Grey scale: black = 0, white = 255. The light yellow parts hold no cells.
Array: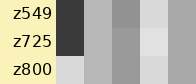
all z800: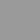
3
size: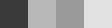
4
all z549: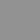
3

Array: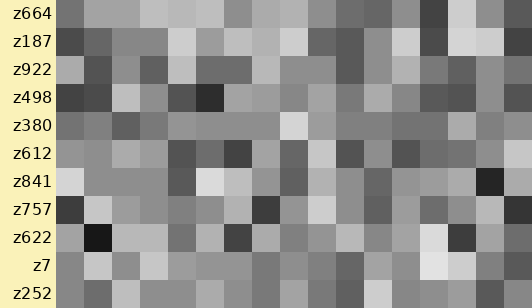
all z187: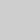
5 9 13 16
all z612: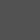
5 11 13
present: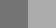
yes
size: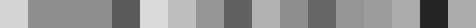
17
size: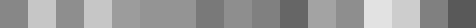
17
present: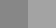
yes

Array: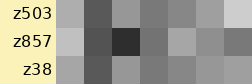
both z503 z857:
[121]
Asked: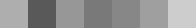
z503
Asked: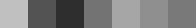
z857
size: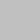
1
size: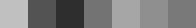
7
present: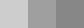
no

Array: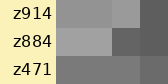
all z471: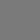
1 2 3
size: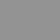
2
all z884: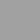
1 2
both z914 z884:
[94]
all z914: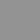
1 2
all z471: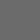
4
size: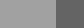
3

